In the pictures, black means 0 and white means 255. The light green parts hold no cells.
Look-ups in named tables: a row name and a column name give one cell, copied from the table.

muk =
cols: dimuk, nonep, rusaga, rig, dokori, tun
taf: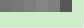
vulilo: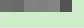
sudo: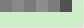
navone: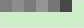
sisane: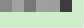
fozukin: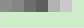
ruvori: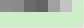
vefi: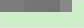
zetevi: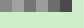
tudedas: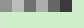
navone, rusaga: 123
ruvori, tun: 196
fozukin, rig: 94
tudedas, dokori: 102
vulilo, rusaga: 130
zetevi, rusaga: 117
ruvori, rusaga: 108
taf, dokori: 127

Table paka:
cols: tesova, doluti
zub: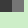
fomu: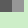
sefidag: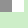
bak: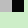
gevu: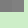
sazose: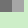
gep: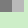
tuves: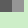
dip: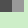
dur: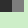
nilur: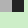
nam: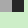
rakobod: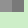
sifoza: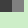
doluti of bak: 5
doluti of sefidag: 254
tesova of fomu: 91
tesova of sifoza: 62
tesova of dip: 79
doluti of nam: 39
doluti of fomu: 150
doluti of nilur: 35
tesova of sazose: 113
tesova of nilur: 178
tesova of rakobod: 145
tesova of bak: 189
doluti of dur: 125
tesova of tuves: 92
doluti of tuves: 149
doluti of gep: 185
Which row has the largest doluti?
sefidag

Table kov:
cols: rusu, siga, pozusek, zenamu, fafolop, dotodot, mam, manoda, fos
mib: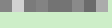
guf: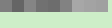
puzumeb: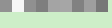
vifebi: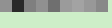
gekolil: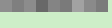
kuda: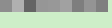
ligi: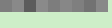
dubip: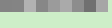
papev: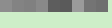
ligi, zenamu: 138
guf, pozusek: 133
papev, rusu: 141
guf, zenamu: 113
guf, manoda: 163
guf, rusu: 126
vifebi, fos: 136
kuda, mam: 126
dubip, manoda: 112
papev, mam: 155
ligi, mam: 127
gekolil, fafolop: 132
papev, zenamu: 137
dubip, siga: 132
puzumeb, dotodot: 166
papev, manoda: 116
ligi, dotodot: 135

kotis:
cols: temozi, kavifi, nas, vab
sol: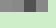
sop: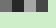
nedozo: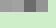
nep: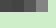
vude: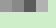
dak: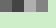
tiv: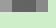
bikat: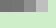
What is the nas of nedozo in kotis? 108
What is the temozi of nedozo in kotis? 158
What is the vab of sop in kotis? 71
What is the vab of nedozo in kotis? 148
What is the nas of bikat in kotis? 143
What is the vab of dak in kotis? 131
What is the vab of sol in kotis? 136
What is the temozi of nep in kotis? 71
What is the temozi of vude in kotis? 154
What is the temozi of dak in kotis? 105
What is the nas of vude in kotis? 92
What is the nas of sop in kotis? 165
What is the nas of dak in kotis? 175
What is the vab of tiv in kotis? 137
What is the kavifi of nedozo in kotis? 162
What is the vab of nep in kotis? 132

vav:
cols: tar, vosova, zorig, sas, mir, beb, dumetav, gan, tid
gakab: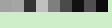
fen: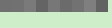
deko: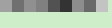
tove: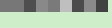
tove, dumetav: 75
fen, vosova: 113
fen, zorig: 122
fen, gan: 127
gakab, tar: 162
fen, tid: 98
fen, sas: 100
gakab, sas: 192
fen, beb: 107
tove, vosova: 119

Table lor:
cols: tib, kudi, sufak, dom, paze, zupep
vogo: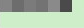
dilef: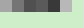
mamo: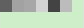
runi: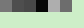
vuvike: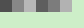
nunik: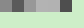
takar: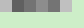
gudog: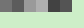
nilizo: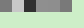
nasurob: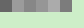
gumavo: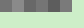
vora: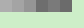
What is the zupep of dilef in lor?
184
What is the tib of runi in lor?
119
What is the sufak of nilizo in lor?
49
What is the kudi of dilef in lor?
117
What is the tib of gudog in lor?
115
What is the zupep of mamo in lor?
188
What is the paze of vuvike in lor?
124
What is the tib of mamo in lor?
96
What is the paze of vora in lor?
122
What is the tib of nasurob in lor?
102
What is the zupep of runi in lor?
109
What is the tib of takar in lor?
188

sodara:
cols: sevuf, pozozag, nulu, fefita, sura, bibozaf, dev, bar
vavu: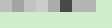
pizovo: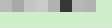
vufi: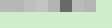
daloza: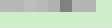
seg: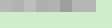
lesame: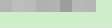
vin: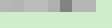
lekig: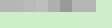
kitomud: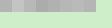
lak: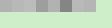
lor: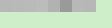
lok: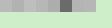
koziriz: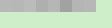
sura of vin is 176
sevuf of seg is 184
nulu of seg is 190
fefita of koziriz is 175
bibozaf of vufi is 106
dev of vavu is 181
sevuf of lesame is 181
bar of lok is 182
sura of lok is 173
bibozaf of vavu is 73
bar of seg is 182
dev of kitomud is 186
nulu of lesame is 187
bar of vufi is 181
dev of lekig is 181
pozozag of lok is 178
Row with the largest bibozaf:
kitomud

